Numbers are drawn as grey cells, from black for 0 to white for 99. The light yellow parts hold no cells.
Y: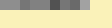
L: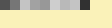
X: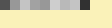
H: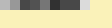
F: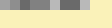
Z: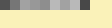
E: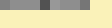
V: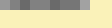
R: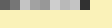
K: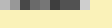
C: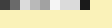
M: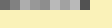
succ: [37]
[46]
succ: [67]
[59]
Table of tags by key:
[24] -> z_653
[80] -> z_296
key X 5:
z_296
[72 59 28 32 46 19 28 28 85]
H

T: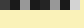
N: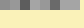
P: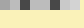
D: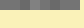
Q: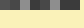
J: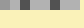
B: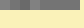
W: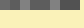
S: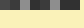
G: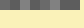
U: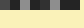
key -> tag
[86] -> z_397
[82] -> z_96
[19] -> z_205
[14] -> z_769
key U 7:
z_769
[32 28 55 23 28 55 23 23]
Q
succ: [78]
[82]
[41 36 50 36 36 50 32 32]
W

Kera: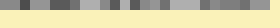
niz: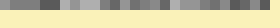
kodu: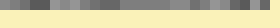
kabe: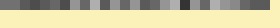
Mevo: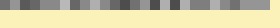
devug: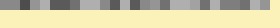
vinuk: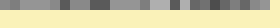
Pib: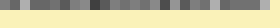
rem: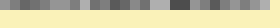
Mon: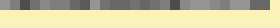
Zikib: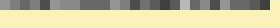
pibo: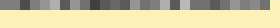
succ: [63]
[44]
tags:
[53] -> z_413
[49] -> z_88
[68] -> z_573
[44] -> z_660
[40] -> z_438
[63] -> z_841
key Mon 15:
z_660
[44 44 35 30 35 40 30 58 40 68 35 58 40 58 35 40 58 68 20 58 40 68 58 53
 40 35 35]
kabe

